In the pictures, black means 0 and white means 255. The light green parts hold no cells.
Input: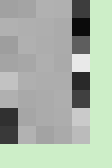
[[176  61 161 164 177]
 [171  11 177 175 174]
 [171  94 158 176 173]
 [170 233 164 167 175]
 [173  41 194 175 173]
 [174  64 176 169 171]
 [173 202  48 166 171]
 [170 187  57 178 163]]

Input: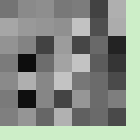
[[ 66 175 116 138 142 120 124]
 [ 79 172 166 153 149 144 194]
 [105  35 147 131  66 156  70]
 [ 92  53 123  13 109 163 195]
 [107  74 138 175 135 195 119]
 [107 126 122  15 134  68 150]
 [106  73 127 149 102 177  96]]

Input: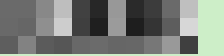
[[106 191 106 106 136 190  65  39 152  42  60]
 [ 93 215 105 102 143 205  63  31 155  30  52]
 [153  63  94 130  91  86 104 107 102 103 119]]

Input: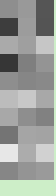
[[153  85 142]
 [156  84  61]
 [159 198 170]
 [127 148  54]
 [134 137 142]
 [200 168 188]
 [142 129 168]
 [165 163 116]
 [172 209 231]
 [148 154 134]]

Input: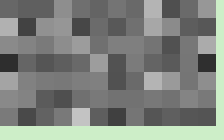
[[106 151 103  95  95 142 111 100 116 105 180  79]
 [ 93  87 177  66 145 150  71 107  88 112 167 139]
 [119 171 138 131 122 141 156 112 127 127 116  81]
 [118  47  46 101  85  94 105 157  82 123 100  90]
 [117 142 164 129 122 120 126 128  81 106 180 154]
 [132 121 137 131  91  79 112 121 114 114 120 114]
 [ 86  84 122  73  98 121 195  94  64 117  85  95]]

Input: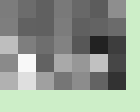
[[ 92 142 124 108  96 121 104]
 [ 99 107 126  97  96 124  96]
 [ 34  61 190 126 110 130  87]
 [193  70 138 248  98 169 151]
 [ 99  50 177 223 160 118 140]]
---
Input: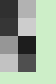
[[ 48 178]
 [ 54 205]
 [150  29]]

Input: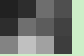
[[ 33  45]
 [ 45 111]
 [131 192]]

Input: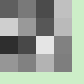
[[ 95 121]
 [207 153]
 [ 46  72]]

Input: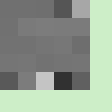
[[112 112]
 [113 122]
 [114 114]]

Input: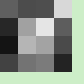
[[ 95  76]
 [ 39 161]
 [ 20 181]]

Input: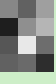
[[135  97]
 [ 30 143]
 [ 86 232]]

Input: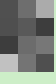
[[ 80 110]
 [ 79  89]
 [ 61 108]]

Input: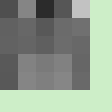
[[ 79 133]
 [ 97 103]
 [ 98 101]]

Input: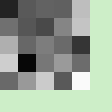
[[ 35  89]
 [112  86]
 [175 103]]
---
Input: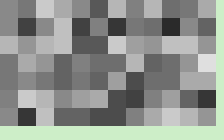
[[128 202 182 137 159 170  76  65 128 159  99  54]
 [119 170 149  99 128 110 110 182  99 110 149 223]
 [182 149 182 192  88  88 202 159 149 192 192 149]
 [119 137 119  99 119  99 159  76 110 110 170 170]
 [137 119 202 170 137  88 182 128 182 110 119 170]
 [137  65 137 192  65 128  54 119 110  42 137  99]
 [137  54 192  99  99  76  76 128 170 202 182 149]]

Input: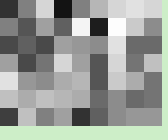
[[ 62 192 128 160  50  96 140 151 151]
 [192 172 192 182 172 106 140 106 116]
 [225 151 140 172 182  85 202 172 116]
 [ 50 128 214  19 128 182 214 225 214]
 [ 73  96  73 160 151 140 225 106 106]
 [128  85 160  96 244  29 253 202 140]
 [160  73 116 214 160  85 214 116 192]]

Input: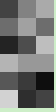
[[109 161 109]
 [180 152 152]
 [ 67 130 170]
 [ 35  77 190]
 [ 87  58  14]
 [210  46  67]]

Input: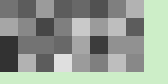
[[ 50 178  92 223 155 127 190 136]
 [166 136  70 127 201 155 190  92]
 [ 50 115 115 104 166  60 145 145]
 [115  92 155  92 104  81 127 178]]

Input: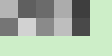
[[117 210 138 190  73]
 [181  95 107 172  62]]

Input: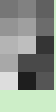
[[180 190  52]
 [148 159 108]
 [118 129  96]
 [168  73  73]
 [221  30  85]]

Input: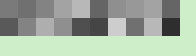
[[ 89 131 174 143  79  69 205 112 184  46]
 [122 112 131 163 184 101 143 152 163 101]]
